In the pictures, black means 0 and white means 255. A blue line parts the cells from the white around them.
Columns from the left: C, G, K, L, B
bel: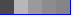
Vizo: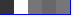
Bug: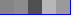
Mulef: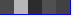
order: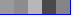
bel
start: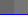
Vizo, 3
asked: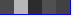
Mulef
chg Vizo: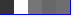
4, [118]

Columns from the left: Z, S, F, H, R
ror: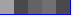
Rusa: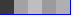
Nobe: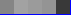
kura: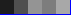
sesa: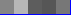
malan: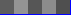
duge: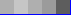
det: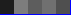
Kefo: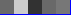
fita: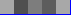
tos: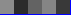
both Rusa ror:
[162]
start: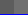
det, 2
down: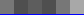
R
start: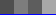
fita, 1

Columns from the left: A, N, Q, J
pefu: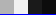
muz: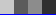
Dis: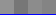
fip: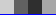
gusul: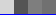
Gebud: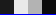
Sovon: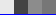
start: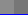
Sovon, 2
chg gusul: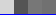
2, [126]
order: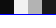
pefu
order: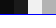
pefu

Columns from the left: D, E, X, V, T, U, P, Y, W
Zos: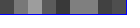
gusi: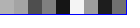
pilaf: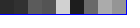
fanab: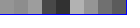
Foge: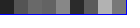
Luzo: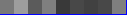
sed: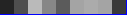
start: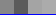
sed, 3
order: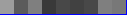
Luzo
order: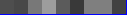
Zos

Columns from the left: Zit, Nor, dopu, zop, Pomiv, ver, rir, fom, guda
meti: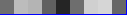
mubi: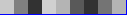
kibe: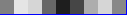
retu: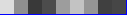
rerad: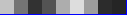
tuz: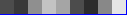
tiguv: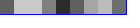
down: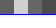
zop
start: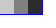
tiguv, 2
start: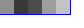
retu, 1

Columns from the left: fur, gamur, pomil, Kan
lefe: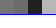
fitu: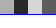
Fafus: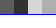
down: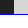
pomil
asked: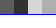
Fafus
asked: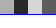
fitu
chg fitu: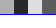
2, [214]
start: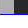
fitu, 0
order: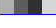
Fafus

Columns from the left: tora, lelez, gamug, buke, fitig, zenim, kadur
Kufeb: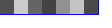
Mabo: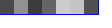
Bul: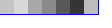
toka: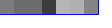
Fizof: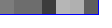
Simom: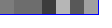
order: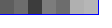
Fizof
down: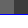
gamug
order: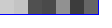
Mabo
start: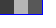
Simom, 3
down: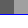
kadur
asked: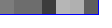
Fizof
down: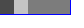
tora

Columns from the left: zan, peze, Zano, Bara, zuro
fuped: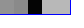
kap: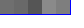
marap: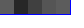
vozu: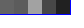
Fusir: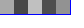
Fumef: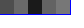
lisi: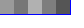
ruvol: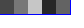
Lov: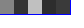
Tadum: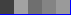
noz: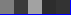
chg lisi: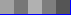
0, [154]
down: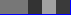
peze

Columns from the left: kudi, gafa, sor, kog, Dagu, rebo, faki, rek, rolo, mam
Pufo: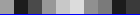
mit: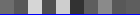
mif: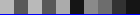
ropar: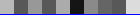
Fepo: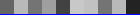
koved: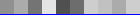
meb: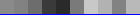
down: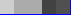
Dagu
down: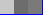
rebo
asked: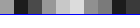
Pufo
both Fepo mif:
[185]

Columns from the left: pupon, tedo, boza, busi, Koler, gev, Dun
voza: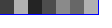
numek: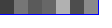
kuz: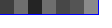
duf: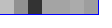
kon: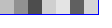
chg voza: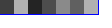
5, [103]
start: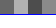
numek, 3
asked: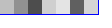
kon

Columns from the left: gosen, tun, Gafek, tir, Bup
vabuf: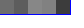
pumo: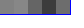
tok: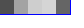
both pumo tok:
[101]
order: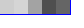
tok
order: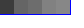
pumo

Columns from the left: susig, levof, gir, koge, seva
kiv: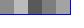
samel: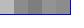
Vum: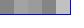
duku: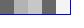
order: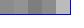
samel
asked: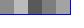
kiv
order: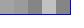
Vum

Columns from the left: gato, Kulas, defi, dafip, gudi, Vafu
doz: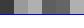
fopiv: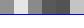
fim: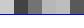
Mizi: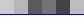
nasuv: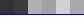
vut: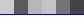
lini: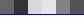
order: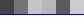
vut
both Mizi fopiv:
[89]
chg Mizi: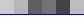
2, [89]
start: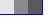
fopiv, 1
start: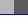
Mizi, 1
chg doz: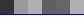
0, [59]
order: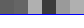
doz

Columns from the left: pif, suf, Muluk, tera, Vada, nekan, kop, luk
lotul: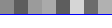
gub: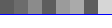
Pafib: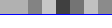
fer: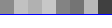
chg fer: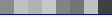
6, [185]
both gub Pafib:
[139]
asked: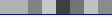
Pafib
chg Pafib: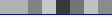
4, [64]
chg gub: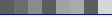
4, [155]
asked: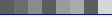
gub
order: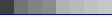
fer

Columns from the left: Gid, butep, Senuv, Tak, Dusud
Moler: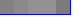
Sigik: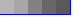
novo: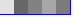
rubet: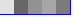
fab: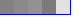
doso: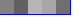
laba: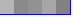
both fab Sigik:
[130]
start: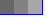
novo, 1

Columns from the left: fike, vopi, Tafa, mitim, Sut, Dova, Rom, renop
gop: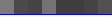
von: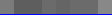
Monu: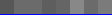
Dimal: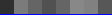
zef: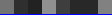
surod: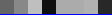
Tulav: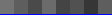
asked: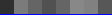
Dimal
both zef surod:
[40]
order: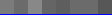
Monu

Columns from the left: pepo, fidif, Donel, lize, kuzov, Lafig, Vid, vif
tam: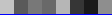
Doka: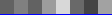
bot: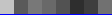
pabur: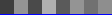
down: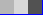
kuzov
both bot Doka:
[105]

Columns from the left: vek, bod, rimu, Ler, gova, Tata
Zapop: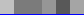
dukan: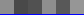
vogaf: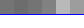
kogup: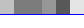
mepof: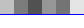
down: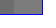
bod
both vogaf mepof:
[116]
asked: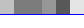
kogup

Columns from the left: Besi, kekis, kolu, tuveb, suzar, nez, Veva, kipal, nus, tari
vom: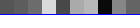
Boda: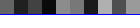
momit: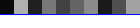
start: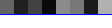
Boda, 0
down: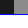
Veva

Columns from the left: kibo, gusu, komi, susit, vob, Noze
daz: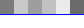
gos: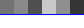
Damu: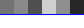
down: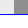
vob
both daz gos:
[201]

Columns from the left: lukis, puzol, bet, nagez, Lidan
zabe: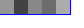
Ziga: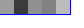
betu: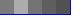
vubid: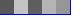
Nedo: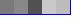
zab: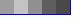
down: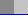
puzol
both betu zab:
[94]

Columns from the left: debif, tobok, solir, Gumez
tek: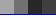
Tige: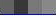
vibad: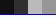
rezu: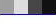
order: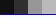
vibad
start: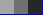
tek, 0

